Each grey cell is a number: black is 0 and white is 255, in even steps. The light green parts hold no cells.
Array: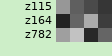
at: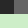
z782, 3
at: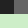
z164, 1

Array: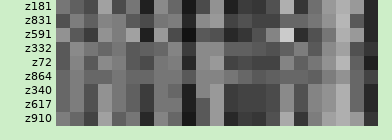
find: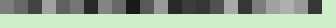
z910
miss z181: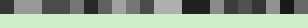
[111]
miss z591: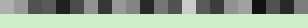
[46]

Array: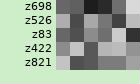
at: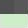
z821, 2
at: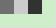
z83, 4
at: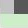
z422, 2
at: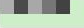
z526, 1
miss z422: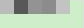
[181]

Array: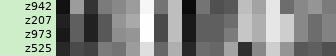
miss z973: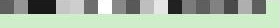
[142]
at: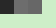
z525, 10

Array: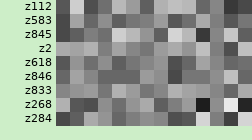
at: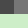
z846, 9
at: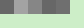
z618, 10
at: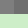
z845, 3

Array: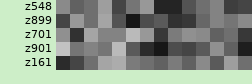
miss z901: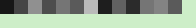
[194]
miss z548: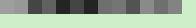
[62]
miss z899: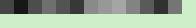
[103]
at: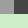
z548, 4

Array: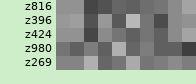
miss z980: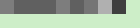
[102]
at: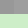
z396, 1
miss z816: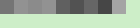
[110]
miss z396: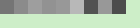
[89]

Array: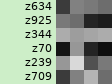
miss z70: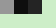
[20]
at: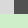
z239, 2
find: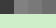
z634
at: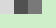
z239, 2
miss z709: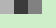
[109]
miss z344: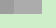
[165]

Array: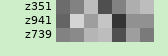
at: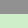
z941, 6
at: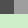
z739, 5
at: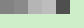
z739, 1
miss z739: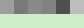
[181]
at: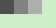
z351, 4
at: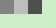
z351, 2
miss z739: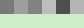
[138]

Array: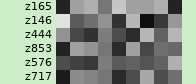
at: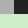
z165, 8
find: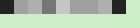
z165
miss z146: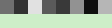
[152]
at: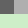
z576, 8
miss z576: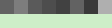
[84]
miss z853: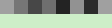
[104]

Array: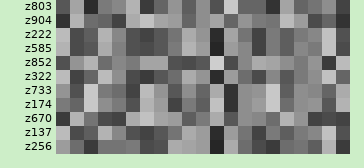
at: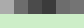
z256, 13
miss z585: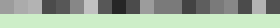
[128]
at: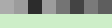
z137, 10

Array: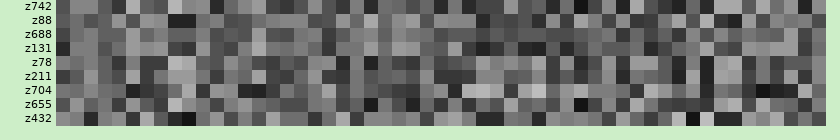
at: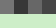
z688, 40
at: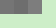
z131, 16
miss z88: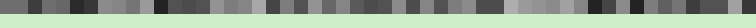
[48]
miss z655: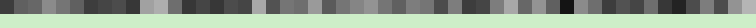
[28]
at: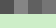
z688, 47
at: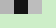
z432, 45

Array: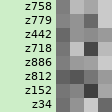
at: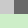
z34, 3
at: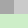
z758, 3
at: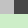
z718, 2
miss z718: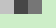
[186]
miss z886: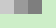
[160]
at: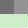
z34, 1
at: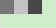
z718, 1

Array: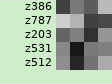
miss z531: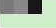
[128]
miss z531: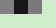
[136]
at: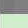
z531, 3

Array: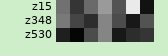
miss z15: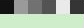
[106]
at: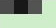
z348, 5
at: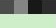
z530, 3
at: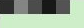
z348, 3

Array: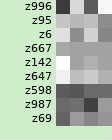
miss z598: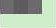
[86]
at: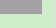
z667, 2
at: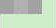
z142, 2
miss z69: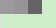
[134]
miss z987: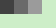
[112]

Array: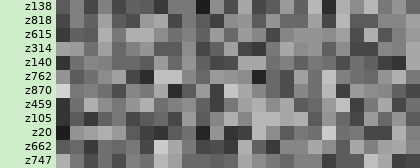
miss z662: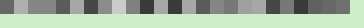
[77]
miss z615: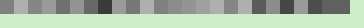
[85]
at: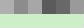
z459, 15

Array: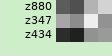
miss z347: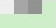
[140]
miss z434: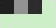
[154]

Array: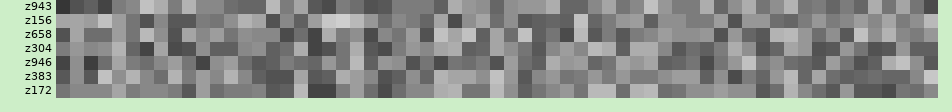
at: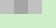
z658, 28
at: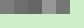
z946, 17
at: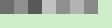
z658, 55
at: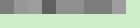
z156, 40
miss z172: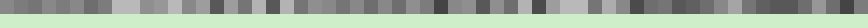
[130]

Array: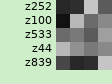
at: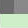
z100, 3
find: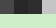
z839

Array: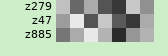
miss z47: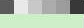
[84]
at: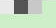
z47, 2
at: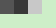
z279, 4
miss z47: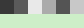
[156]
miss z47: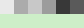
[84]
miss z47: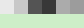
[90]

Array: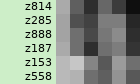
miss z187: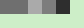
[52]
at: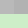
z558, 1
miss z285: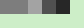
[66]
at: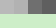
z558, 1
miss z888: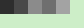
[119]
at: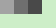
z888, 1
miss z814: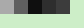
[103]

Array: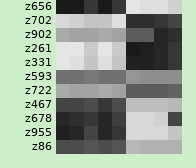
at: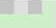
z331, 3
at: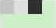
z702, 4
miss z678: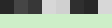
[63]

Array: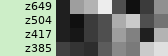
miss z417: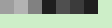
[23]
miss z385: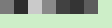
[223]
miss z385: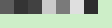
[137]
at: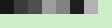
z417, 2

